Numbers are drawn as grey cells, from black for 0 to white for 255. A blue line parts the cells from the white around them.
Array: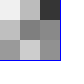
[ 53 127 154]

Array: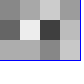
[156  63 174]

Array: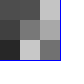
[196 120  39]

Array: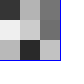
[117 204 185]

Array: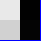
[  1 209]

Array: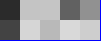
[145 217]

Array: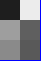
[236 158]
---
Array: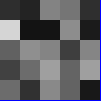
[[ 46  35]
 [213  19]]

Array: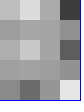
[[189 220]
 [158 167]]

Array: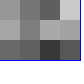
[[151 117]
 [166 125]]

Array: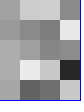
[[161 204]
 [154 138]]

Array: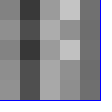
[[130  57]
 [143  77]]

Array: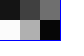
[[ 20  64]
 [251 176]]
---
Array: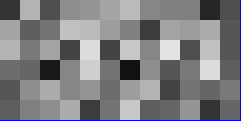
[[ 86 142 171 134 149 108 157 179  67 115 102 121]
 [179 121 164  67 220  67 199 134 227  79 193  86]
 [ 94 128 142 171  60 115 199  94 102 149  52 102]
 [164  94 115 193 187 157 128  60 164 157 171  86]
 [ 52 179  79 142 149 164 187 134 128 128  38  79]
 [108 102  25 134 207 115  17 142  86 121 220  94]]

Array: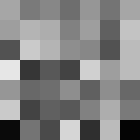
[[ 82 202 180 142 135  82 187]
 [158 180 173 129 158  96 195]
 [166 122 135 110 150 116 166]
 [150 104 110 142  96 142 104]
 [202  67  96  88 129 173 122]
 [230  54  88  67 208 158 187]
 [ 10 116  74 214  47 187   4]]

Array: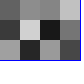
[[160  38 154  71]
 [ 98 141 133 193]
 [ 58 209  24 117]]

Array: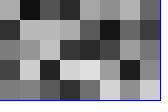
[[124 149 192  54  42  68 157 117]
 [ 48 185 185 172  89  22 103  60]
 [124 130  89  48 111 211 143 205]
 [172  16  83  42 165 143 178 103]
 [ 68 205  35 211 223 157  29 137]]

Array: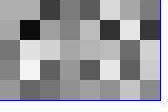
[[117 224 209 167 181 188 109 209]
 [167  13 159 131 188  49 230  55]
 [152 102 117 144 159 144 196 138]
 [131 243  96 152  90 230  96 203]
 [175 175  61 124  90 216 167 124]]

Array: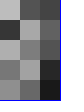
[[ 54 168  97]
 [175 125  83]
 [189  83  68]
 [119 162  39]
 [143 104  25]]

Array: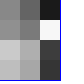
[[144 122 247]
 [202 175  61]
 [190 167  53]
 [136 100  26]]

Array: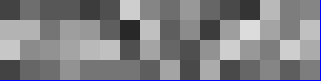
[[199 139 146 164 185 192  79 164 102  79 146 206 152 125 206 171]
 [179 179 117 158 152  94  40 192  94 139  60 158 220 164 125 192]
 [ 67 102 110 146 117 117 117  94 164  73 171  73 102 133  94 125]
 [ 67 110  87  87  60  79 206 133 110 152 102  73  52 185 125 133]]

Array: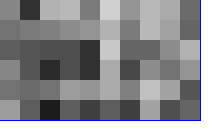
[[134  49 178 184 122 208 148 184 170 107]
 [114 122 128 140 148 178 122 184 162 101]
 [114 107 114 156 148 170 128 192 162  85]
 [ 93  85  78  78  49 200 101 101 140 178]
 [134  85  42  78  49 170  71 140 114 148]
 [156  93  27  93  63  93  63 162  78 101]]
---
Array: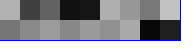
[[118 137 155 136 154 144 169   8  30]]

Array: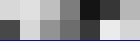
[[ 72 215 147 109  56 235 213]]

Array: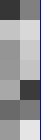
[[196 216]
 [151 195]
 [106 122]]

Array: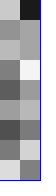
[[147 165]
 [127 244]
 [158 184]
 [122 211]]

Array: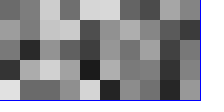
[[157 124 197 203  78 145 174 134  90  59]
 [ 52 172 209 162  27 175 122 126  51 130]]

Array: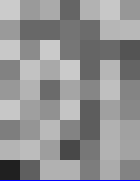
[[154 104 104 116 108 182 184]
 [130 194 169 202 101 182 100]
 [199 159 145 196  93 160 136]
 [180 188 158  72 119 178 163]]
